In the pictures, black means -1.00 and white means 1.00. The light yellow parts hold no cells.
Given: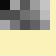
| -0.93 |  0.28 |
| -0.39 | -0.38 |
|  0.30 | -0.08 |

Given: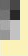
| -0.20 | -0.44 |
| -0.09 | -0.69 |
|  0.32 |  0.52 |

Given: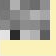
| -0.10 |  0.38 |
| -0.05 |  0.06 |
|  0.08 | -0.10 |

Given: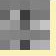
| -0.06 | -0.02 |
| -0.21 |  0.34 |
|  0.23 |  0.15 |

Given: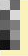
|  0.61 | -0.18 |
| -0.34 |  0.70 |
| -0.21 | -0.03 |

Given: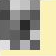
| -0.24 |  0.65 |
| -0.47 |  0.21 |
| -0.21 | -0.08 |

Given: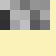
|  0.52 |  0.23 |
| -0.59 |  0.42 |
| -0.62 |  0.27 |
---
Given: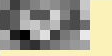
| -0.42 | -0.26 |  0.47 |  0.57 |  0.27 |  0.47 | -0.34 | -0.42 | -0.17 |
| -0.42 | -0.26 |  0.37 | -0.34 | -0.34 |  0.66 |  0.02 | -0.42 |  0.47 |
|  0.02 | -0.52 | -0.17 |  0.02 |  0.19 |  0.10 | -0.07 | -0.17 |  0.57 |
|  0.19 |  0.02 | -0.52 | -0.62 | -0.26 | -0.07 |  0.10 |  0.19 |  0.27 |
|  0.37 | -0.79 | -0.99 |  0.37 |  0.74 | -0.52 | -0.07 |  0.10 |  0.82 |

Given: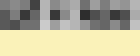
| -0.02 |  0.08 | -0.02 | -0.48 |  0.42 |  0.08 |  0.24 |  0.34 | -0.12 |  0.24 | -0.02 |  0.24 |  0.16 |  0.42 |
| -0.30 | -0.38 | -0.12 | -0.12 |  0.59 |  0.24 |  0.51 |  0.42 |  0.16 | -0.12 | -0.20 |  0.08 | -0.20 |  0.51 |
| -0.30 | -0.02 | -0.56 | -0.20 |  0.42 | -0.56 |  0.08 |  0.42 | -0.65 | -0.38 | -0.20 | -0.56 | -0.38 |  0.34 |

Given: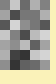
|  0.28 |  0.11 |  0.47 | -0.24 |  0.28 |
| -0.32 |  0.66 |  0.11 | -0.07 | -0.32 |
|  0.28 | -0.40 | -0.07 | -0.07 |  0.38 |
|  0.01 |  0.56 | -0.16 |  0.38 |  0.01 |
|  0.11 | -0.59 | -0.24 | -0.16 |  0.19 |
|  0.56 |  0.01 | -0.40 |  0.47 |  0.66 |
|  0.38 | -0.49 | -0.59 |  0.56 |  0.66 |

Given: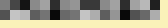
| -0.36 |  0.54 |  0.44 | -0.26 | -0.09 | -0.93 | -0.18 | -0.09 |  0.54 |  0.36 | -0.26 |  0.17 | -0.93 | -0.36 | -0.18 |  0.36 |
| -0.01 | -0.45 | -0.84 |  0.08 |  0.27 | -0.65 |  0.08 |  0.17 | -0.55 | -0.55 |  0.08 |  0.27 | -0.65 |  0.27 |  0.44 | -0.75 |

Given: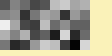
|  0.39 |  0.03 |  0.39 | -0.44 | -0.24 | -0.78 |  0.68 | -0.69 | -0.16 |
| -0.34 |  0.03 | -0.16 | -0.44 | -0.34 |  0.49 |  0.59 |  0.30 |  0.39 |
|  0.87 |  0.30 | -0.44 | -0.53 |  0.49 | -0.16 |  0.11 | -0.24 | -0.24 |
| -0.07 | -0.69 | -0.53 |  0.20 |  0.59 |  0.49 | -0.53 | -0.97 |  0.68 |
|  0.03 |  0.11 | -0.61 | -0.07 |  0.30 |  0.20 | -0.61 |  0.20 | -0.07 |

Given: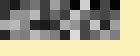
| -0.60 |  0.15 |  0.15 |  0.44 | -0.52 | -0.18 | -0.52 |  0.52 | -0.10 | -0.35 | -0.44 | -0.26 |
|  0.35 |  0.44 |  0.06 | -0.70 | -0.79 | -0.60 |  0.35 |  0.15 | -0.44 |  0.52 | -0.70 |  0.25 |
| -0.70 |  0.06 | -0.02 |  0.44 |  0.15 | -0.02 | -0.70 |  0.71 | -0.44 | -0.18 |  0.25 | -0.02 |
| -0.60 | -0.79 | -0.35 | -0.10 | -0.52 |  0.25 | -0.35 | -0.97 |  0.62 | -0.97 | -0.44 | -0.97 |
